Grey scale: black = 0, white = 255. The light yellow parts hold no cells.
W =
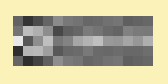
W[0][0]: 99
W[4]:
[101, 46, 67, 96, 142, 122, 117, 102, 107, 114, 117, 95, 99, 103]
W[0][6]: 115
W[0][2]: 75
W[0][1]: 52
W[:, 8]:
[106, 116, 191, 106, 107]
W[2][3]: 191
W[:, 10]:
[117, 100, 150, 108, 117]
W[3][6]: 107
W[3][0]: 47
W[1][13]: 121
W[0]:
[99, 52, 75, 101, 139, 120, 115, 103, 106, 113, 117, 95, 99, 103]
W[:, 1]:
[52, 189, 87, 182, 46]
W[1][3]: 141
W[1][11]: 129
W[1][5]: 95
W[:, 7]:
[103, 123, 179, 121, 102]
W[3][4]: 88
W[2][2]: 142

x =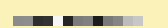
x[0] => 139
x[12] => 199
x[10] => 133
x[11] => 188

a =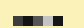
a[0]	61
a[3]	196
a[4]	22

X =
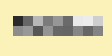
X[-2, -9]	42
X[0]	[42, 102, 183, 123, 151, 106, 233, 236, 206]
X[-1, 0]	140
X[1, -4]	101
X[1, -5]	103

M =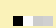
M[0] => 2
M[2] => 204

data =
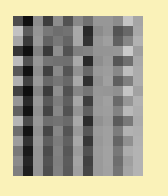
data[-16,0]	77
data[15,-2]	164
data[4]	[188, 82, 151, 116, 113, 111, 169, 41, 142, 153, 85, 111, 169]
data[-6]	[181, 75, 152, 110, 115, 106, 168, 44, 145, 155, 91, 120, 171]
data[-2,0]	139
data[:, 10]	[140, 84, 96, 150, 85, 136, 95, 144, 106, 131, 91, 124, 101, 120, 110, 116]
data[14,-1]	179
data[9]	[97, 18, 144, 68, 135, 82, 148, 96, 155, 158, 131, 185, 174]
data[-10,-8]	104
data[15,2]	148
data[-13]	[54, 15, 130, 57, 142, 82, 128, 131, 148, 149, 150, 202, 159]
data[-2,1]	38
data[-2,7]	65
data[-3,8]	155
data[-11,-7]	145
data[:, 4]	[140, 110, 120, 142, 113, 137, 118, 142, 125, 135, 115, 134, 124, 130, 127, 129]
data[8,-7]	166
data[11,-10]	69
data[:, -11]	[140, 149, 153, 130, 151, 142, 154, 134, 152, 144, 152, 145, 153, 148, 149, 148]
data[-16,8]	151
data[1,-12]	92
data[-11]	[88, 17, 142, 64, 137, 84, 145, 104, 153, 157, 136, 190, 172]
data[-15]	[194, 92, 149, 120, 110, 114, 168, 41, 139, 150, 84, 104, 168]
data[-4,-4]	160
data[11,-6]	87
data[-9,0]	66
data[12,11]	144
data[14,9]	162
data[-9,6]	134

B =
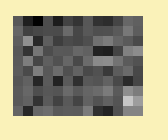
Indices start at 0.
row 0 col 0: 88
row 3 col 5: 88
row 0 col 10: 69
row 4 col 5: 102
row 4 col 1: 125
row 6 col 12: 70
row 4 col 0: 90
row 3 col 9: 30
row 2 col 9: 123
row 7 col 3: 87
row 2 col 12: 74
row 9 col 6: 91
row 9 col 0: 100
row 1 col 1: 65
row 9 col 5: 92
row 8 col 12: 157
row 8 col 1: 98
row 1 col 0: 102
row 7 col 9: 123
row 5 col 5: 80
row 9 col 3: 109
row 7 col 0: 90
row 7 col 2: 78
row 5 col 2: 126
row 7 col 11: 142
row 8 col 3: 90
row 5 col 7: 73
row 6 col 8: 84
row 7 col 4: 84
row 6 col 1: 97
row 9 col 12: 132
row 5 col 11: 106

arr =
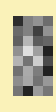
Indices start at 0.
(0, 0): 45
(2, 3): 102
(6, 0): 141
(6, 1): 167
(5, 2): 125
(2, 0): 96
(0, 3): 109
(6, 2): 115
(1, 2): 63
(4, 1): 115

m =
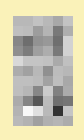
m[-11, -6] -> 184
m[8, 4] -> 112
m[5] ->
[172, 161, 184, 144, 188, 183]
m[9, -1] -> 197
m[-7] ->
[216, 196, 196, 193, 170, 192]
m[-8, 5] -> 210
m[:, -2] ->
[168, 121, 111, 121, 170, 188, 190, 129, 112, 51, 181]
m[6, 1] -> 191
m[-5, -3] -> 162
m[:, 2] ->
[194, 157, 146, 159, 196, 184, 187, 135, 87, 224, 160]
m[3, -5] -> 124
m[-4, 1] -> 182
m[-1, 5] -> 172
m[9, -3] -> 185

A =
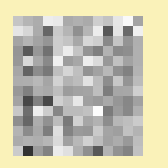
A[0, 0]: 197
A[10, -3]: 183
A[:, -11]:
[172, 171, 163, 151, 168, 140, 184, 174, 129, 238, 173, 168, 174, 156]
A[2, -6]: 215
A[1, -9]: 201
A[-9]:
[166, 99, 140, 120, 190, 213, 191, 147, 162, 184, 144, 129, 179]
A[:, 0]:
[197, 229, 164, 149, 151, 166, 173, 152, 163, 199, 142, 179, 171, 203]
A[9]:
[199, 110, 238, 204, 134, 187, 187, 193, 252, 123, 155, 136, 176]
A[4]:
[151, 216, 168, 137, 240, 157, 167, 237, 218, 152, 193, 162, 176]
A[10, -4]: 141
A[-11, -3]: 138
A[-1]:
[203, 50, 156, 130, 235, 224, 175, 143, 88, 179, 146, 131, 193]
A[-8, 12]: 187
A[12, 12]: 189
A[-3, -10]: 125
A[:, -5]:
[206, 236, 206, 127, 218, 162, 188, 190, 154, 252, 178, 202, 188, 88]
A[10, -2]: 190
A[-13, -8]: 181
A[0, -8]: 170
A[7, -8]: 156
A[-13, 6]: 144
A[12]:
[171, 177, 174, 182, 217, 160, 184, 209, 188, 162, 172, 153, 189]
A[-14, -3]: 230
